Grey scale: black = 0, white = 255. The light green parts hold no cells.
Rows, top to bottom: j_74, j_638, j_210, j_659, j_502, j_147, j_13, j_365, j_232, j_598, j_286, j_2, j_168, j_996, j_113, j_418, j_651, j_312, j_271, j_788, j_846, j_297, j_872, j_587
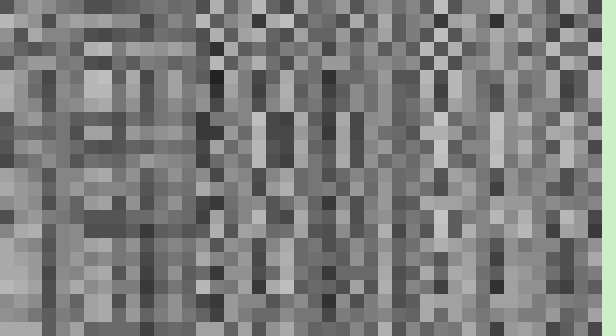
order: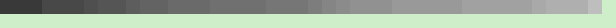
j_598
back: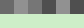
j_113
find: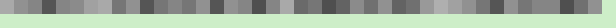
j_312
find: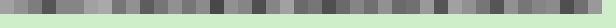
j_168
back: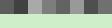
j_13
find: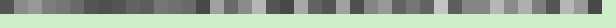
j_286

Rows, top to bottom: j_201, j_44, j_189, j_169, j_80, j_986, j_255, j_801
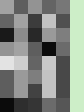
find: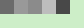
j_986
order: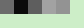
j_169
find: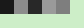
j_189

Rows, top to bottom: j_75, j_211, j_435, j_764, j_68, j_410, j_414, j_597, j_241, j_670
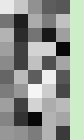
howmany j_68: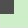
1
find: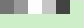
j_414

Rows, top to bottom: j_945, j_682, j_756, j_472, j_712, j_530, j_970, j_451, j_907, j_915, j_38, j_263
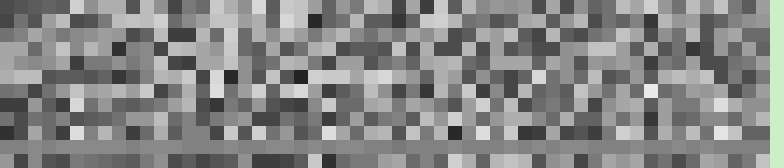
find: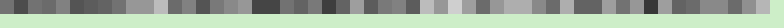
j_907
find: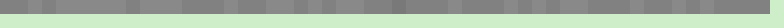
j_38

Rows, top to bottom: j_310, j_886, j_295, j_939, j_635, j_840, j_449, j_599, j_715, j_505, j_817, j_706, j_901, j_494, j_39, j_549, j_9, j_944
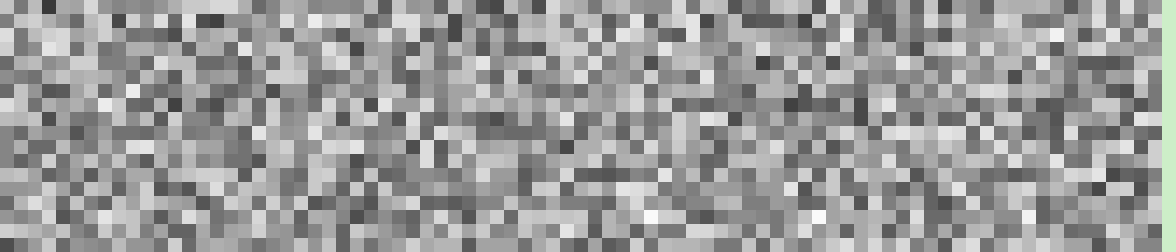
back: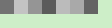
j_9
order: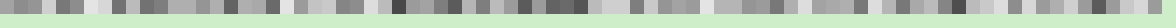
j_939
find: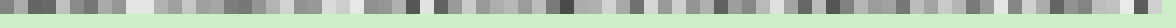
j_817

